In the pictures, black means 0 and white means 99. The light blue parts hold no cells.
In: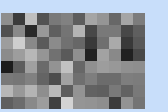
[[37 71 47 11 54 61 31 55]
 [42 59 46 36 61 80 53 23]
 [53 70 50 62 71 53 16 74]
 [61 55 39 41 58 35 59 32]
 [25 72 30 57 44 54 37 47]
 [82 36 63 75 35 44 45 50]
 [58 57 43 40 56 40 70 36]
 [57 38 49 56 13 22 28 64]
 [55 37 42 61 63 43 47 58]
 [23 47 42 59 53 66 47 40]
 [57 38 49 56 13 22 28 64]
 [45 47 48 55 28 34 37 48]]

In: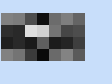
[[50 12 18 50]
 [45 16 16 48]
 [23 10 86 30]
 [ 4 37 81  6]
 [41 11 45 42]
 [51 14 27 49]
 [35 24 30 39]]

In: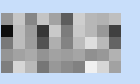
[[49 58 47  5 58]
 [83 63 73 73 77]
 [72 66 61 60 52]
 [46 57 32 21 76]
 [59 63 68 78 63]
 [54 61 51 48 36]
 [50 64 73 78 80]
 [93 56 86 71 71]
 [83 59 72 59 69]
 [63 69 39 25 74]]

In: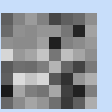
[[40 10 37 35 83 56 41 37]
 [54 64 85 43 59 54 56 51]
 [64 49 76 42 64 54 54 60]
 [58 45 83 49 76 62 58 50]
 [43 65 34 70 46 12 58 27]
 [22 25 19 40 74 50 46 37]
 [37 13 58 26 64 54 14 41]
 [67 49 68 47 55 59 63 55]]

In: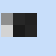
[[82 55]
 [10 15]
 [14 13]]

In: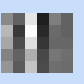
[[58 51 65 71 53]
 [35 38 30 22 38]
 [76 68 86 98 89]
 [29 28 21 16 12]
 [43 46 40 41 49]
 [42 43 40 38 38]]

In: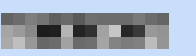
[[66 64 39]
 [74 60 42]
 [59 53 49]
 [40 11 45]
 [42 12 37]
 [63 70 41]
 [41 14 35]
 [43 19 43]
 [64 63 42]
 [51 77 42]
 [48 15 42]
 [50 22 47]
 [73 59 42]
 [58 57 39]]
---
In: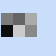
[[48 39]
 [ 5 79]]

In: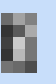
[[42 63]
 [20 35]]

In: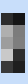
[[17  8]
 [68 48]]

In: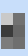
[[78 44]
 [23 40]]

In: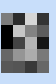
[[48 17]
 [ 0 77]]

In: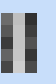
[[42 74]
 [34 76]]

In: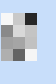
[[96 78]
 [53 84]]

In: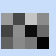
[[60 28]
 [26 55]]

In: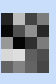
[[14 73]
 [ 3 31]]
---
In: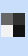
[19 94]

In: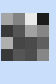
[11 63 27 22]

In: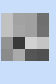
[43 62 22 54]

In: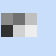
[74 81]

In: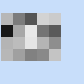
[79 45 89 62]

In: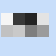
[88 49]
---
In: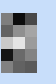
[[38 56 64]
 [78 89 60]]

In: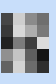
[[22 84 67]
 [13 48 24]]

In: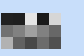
[[44 50 62]
 [69 38 28]]

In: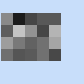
[[36 76 57]
 [61 47 38]]

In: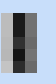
[[73 10 44]
 [72 19 41]]

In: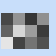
[[38 83 61]
 [89 26 45]]

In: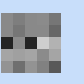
[[53 46 53]
 [14 54 14]]
